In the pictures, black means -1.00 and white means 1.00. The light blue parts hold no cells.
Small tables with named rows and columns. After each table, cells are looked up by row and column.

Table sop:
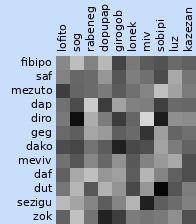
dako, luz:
-0.03
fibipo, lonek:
-0.05
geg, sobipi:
0.24
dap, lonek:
0.01
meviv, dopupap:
-0.19
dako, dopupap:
-0.28
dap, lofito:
-0.11
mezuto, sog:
-0.21
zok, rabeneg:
-0.10
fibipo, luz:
-0.17
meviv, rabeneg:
0.06

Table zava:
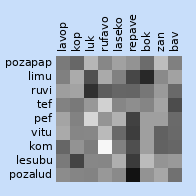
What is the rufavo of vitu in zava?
0.46
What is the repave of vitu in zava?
-0.52
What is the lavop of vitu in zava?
0.33
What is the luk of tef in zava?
0.19
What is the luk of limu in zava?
-0.37
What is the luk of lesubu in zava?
0.06

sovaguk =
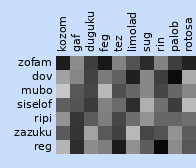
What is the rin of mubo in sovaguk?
-0.46
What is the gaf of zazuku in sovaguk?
-0.59
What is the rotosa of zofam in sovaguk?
-0.73
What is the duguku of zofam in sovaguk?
-0.51
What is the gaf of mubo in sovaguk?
-0.32
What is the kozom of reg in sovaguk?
0.41
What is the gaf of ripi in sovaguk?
-0.58
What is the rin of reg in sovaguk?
-0.93
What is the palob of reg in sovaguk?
0.10
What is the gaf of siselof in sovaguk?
-0.35
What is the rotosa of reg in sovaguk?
-0.32
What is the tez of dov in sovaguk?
-0.23
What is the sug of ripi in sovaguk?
0.15

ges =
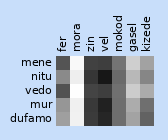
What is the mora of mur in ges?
0.88
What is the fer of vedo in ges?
-0.36
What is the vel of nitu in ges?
-0.82
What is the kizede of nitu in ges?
0.05
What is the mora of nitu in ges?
0.87
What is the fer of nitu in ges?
0.08
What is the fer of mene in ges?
-0.34
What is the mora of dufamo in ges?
0.89
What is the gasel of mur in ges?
0.35
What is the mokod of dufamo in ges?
-0.14
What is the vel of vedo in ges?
-0.51
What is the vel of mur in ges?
-0.74
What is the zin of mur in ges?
-0.55
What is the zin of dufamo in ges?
-0.54
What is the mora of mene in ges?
0.95
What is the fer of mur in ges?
0.18
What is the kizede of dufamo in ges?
-0.23
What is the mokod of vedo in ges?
-0.12
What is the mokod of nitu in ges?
-0.17

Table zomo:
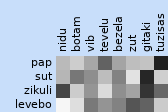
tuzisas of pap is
-0.75
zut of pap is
0.49
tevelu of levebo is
0.16
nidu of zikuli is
-0.45
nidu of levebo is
0.93
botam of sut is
-0.07
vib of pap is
0.31
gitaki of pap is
0.53
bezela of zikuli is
0.12
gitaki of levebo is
-0.23
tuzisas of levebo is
0.59
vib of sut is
0.11
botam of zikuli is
0.60
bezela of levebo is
0.02
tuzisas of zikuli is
-0.19
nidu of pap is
0.46
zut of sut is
0.77
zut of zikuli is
0.28
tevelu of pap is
-0.23
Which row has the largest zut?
sut

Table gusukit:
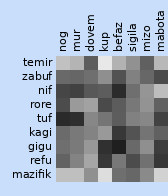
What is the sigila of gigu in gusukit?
-0.18
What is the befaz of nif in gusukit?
-0.66
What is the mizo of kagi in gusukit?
-0.09
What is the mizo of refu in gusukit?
-0.11
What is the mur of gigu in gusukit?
-0.04
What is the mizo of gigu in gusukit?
0.12

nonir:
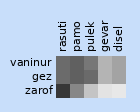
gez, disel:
0.28
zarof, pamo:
0.06
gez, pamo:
-0.25
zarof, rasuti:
-0.57
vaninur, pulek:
-0.07
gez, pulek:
-0.17
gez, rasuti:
-0.16
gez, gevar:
0.41
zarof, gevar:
0.78
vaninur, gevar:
0.41
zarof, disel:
0.82
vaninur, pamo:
-0.25
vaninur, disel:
0.28
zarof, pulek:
0.54
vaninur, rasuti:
-0.16

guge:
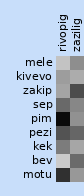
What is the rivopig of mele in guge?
0.53
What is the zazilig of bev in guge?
-0.16
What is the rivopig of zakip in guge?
0.29
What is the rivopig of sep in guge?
-0.18
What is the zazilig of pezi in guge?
-0.20
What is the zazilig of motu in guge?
0.19

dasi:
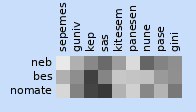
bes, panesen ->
0.54
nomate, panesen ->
0.63
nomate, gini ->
-0.06
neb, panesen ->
0.72
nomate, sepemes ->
0.69
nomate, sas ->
-0.56
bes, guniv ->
0.11
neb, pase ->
0.03
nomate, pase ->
0.41
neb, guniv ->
0.38
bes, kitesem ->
0.56
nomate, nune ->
0.06
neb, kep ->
0.07
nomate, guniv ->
0.02
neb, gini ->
0.12
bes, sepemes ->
0.38
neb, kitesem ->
0.24

